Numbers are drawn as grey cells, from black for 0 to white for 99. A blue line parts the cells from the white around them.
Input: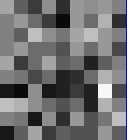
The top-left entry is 64
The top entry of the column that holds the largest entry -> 59
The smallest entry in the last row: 9
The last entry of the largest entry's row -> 28
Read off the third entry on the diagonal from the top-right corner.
74
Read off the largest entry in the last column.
74
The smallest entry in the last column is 18
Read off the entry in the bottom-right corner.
37
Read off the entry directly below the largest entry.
69
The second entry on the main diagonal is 59
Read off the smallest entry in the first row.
18
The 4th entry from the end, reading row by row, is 32
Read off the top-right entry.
50
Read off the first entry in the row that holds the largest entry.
9
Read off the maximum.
96
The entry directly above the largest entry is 69
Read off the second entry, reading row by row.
37
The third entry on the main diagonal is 74
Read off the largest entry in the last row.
64
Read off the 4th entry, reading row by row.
55

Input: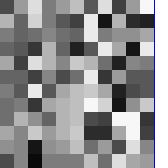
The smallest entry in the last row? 4
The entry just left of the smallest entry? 52
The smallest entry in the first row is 25
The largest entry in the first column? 70
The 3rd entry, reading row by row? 86
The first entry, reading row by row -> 29
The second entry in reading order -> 60
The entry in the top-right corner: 96
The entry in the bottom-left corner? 29
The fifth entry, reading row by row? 60
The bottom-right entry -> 60
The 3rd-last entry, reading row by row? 86
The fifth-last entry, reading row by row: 74
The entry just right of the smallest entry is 48

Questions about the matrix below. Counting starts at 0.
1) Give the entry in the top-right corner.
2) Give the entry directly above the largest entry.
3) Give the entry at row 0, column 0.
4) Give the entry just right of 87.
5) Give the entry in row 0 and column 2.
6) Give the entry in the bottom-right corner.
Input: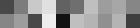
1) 52
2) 87
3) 28
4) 38
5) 78
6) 24

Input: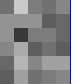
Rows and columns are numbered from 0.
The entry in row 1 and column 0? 57
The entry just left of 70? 40
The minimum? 22
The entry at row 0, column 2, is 48
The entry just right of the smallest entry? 48
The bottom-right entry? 52
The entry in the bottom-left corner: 36
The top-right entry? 52
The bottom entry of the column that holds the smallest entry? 62

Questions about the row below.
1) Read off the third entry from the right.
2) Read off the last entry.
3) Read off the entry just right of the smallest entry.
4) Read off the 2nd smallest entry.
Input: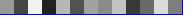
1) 41
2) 49
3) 71
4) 22

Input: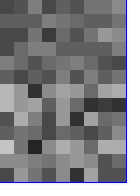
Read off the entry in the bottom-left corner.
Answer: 28
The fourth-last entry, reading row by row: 19
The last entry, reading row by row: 32
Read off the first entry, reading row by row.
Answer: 28
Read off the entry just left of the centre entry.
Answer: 54
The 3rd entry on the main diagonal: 45
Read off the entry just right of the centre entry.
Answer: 59
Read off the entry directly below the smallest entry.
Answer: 49
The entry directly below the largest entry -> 54
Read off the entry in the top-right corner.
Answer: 54
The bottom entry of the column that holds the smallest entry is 45
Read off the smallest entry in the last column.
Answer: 19
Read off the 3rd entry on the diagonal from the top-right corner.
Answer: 45
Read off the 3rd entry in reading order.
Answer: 49
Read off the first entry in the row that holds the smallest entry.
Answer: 76
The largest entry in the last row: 63
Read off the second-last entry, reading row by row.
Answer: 32
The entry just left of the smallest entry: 45
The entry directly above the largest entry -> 37
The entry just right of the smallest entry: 54
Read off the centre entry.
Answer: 63
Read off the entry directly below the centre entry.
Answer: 59

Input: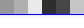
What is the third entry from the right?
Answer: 18
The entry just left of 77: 27
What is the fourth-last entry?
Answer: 91

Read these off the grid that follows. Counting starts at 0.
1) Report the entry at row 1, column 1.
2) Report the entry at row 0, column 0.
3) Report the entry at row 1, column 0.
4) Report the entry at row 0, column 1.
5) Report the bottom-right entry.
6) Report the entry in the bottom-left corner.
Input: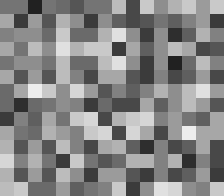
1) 23
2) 45
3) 65
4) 45
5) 78
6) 73

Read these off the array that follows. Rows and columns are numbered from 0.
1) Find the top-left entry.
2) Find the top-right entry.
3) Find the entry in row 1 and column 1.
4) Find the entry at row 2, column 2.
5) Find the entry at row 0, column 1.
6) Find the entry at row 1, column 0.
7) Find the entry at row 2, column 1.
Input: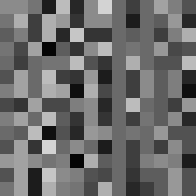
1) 54
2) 32
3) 68
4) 24
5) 54
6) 45
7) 49

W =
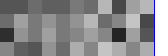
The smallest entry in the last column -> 28
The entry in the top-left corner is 33
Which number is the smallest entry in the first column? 18
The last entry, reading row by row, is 67
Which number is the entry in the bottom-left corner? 52
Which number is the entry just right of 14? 62
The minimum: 14
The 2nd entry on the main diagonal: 62
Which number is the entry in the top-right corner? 71
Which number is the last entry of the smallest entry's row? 33
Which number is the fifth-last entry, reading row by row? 52
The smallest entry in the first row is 28
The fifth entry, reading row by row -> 37
